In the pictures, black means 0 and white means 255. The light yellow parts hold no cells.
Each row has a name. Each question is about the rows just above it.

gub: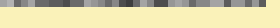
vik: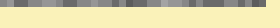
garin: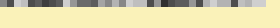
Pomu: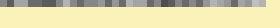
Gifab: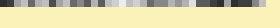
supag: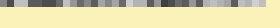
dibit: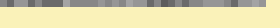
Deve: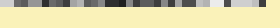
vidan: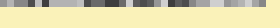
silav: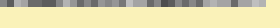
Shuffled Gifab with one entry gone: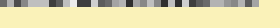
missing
[223]
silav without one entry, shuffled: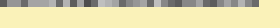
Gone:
[119]

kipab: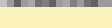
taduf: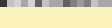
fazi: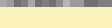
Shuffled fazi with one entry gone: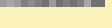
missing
[182]
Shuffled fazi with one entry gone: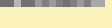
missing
[139]

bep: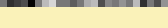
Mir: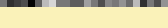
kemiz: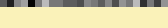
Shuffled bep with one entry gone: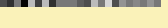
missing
[173]
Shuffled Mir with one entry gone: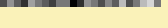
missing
[108]

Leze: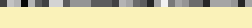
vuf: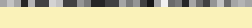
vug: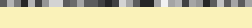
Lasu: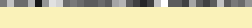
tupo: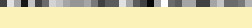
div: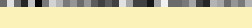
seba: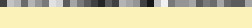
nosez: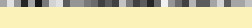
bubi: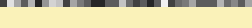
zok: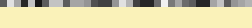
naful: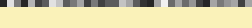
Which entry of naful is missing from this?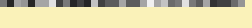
[180]
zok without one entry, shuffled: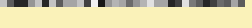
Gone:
[80]
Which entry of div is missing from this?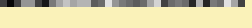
[241]
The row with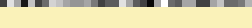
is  tupo
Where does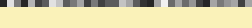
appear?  naful
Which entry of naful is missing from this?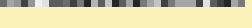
[51]
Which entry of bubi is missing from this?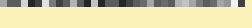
[135]

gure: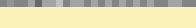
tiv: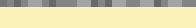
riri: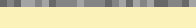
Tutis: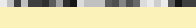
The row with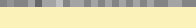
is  gure
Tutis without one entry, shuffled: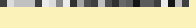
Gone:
[206]
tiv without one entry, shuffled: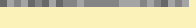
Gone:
[118]
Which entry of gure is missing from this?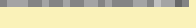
[148]

